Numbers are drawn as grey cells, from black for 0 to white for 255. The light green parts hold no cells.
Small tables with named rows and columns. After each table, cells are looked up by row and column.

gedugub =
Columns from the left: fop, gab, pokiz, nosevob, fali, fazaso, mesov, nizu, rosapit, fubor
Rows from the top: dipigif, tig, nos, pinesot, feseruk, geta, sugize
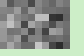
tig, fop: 132
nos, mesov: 190
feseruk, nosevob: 138
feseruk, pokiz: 118
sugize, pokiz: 134
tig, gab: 129
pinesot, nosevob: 72

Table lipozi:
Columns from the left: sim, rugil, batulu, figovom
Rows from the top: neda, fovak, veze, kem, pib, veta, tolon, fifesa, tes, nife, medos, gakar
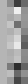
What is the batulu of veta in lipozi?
213
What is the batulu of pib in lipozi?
192
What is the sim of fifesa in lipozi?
181
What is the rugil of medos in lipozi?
189
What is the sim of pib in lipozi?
181
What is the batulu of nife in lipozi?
46
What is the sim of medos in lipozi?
181
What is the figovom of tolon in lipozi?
92
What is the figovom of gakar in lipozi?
113
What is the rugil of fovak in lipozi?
178
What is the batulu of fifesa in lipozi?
186
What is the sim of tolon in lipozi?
181
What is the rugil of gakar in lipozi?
157

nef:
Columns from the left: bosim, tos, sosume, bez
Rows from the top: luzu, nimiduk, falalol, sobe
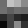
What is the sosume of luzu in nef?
178
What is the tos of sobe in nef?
66
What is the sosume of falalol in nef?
40
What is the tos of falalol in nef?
69
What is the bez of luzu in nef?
138
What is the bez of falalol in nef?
29
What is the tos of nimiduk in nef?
96
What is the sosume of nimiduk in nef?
109
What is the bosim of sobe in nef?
9
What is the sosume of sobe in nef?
139
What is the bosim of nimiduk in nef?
112
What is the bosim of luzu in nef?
110
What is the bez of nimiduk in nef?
106

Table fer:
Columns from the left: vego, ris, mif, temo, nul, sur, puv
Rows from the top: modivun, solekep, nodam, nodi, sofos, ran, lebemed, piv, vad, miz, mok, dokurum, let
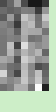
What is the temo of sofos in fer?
176
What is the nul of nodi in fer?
187
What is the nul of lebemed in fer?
157
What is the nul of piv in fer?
157
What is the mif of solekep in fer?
105
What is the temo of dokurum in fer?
198
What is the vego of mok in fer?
212
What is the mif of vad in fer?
82

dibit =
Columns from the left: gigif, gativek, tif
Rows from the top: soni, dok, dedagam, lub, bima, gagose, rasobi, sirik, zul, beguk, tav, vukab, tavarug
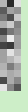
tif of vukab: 137
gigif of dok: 92
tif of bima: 142
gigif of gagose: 131
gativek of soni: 42
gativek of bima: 120
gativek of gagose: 236
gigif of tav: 189
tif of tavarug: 85
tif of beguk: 165
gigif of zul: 162
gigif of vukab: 75

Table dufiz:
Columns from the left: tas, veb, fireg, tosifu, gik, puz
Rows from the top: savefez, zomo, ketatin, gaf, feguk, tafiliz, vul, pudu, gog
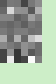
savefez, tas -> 89
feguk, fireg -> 124
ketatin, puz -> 130
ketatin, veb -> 132
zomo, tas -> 105
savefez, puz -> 140
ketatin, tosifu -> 109
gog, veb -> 234
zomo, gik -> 89
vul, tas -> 136
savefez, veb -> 121
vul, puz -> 109
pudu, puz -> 109
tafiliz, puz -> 219
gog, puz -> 126
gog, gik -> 251
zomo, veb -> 216
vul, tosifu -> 144
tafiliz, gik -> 192
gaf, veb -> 102
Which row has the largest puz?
tafiliz

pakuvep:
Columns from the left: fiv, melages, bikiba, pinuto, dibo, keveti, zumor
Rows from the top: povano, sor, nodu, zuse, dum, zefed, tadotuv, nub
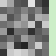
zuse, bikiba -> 166
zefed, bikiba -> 86
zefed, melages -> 115
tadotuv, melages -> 178
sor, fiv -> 99
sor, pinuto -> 132
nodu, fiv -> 176
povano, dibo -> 227
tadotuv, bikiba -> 55
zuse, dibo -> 201
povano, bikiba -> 87
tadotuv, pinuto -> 35
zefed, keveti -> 99
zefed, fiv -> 87
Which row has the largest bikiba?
nub

